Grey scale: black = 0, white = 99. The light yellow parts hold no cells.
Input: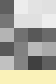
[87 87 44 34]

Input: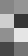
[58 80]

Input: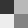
[72 92]

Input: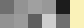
[11 80]

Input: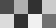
[79 93]

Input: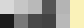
[70 26]

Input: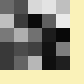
[74 37 44 29 22]

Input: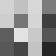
[48 83 88 34]

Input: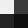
[23 14]
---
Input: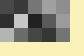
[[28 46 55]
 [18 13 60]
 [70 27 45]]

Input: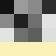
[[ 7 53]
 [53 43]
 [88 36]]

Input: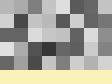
[[71 49 86 40]
 [81 76 34 39]
 [39 85 75 85]
 [87 32 40 79]
 [40 29 49 69]]

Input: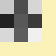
[[78 83]
 [13 23]
 [84 93]]

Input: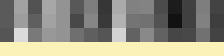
[[35 32 57 49 66 51 11 49]
 [35 37 57 52 69 44  7 50]
 [33 47 57 37 82 53 27 44]]

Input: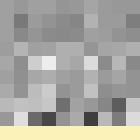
[[62 62 58 64 59]
 [62 60 54 69 60]
 [62 58 53 62 57]
 [61 62 68 58 65]
 [65 80 68 85 71]
 [62 65 62 69 64]
 [66 73 57 75 58]
 [72 74 43 59 36]
 [59 41 57 24 48]]

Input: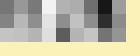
[[46 47 69 43 61]
 [51 55 55 55 54]
 [76 70 36 76 58]]

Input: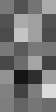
[[47 45]
 [32 62]
 [29 62]
 [47 47]
 [28 64]
 [57 18]
 [50 49]
 [49 46]]
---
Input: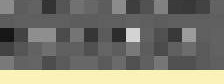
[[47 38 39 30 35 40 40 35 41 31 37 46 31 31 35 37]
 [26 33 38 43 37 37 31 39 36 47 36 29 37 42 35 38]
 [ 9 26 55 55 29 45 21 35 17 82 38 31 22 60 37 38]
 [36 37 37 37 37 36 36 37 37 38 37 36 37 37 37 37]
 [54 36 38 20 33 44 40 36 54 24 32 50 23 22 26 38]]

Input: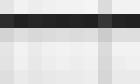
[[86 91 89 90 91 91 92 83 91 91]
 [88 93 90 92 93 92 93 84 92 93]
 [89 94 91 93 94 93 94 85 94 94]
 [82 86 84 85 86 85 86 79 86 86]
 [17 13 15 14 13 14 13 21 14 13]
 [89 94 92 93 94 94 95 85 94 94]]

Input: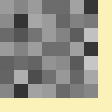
[[52 20 63 60 41 48 52]
 [39 68 30 44 59 40 65]
 [38 42 39 57 54 35 77]
 [60 51 61 43 43 62 21]
 [41 33 45 60 51 36 75]
 [54 20 65 60 40 50 47]
 [60 52 60 42 42 63 21]]

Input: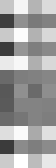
[[79 99 73 90]
 [23 54 49 54]
 [86 97 66 87]
 [41 46 51 49]
 [35 51 51 50]
 [34 56 41 55]
 [41 49 50 52]
 [91 96 68 84]
 [23 58 49 53]
 [78 98 69 84]
 [24 56 47 50]
 [77 95 70 85]]

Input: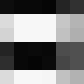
[[85 96 96 95 75 69]
 [18  3  2  4 27 31]
 [14  3  4  3 30 31]
 [82 96 96 96 75 68]
 [85 96 96 96 77 70]
 [ 5  3  3  2 14 19]]

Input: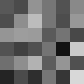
[[14 29 18 46 21 84]
 [43 55 69 36 58 31]
 [32 25 31 45  7 78]
 [58 61 60 35 45 28]
 [30 55 73 46 30 59]
 [34 29 57 46 32 53]]

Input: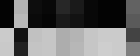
[[78 13 76 77 67 71 77 80 79 49]
 [79  7 75 77 67 70 77 79 79 26]
 [ 1 72  4  2 10  7  3  1  1 35]
 [ 1 69  5  3 15 10  3  1  1 38]]
